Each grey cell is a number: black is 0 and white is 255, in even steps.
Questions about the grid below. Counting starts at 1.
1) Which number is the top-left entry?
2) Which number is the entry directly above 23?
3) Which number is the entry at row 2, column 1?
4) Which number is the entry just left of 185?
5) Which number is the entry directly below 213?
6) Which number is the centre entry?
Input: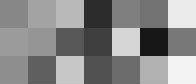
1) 135
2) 114
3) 155
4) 163
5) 108
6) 63

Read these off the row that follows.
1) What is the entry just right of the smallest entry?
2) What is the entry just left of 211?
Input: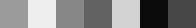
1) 71
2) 98

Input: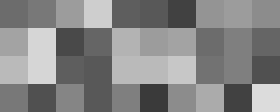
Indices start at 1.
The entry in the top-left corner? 108
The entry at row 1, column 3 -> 156
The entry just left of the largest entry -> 65
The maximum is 220
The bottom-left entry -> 120
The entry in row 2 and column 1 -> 163
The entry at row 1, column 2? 120
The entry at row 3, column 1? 186
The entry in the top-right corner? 140
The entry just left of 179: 101
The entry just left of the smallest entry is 127
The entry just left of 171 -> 140
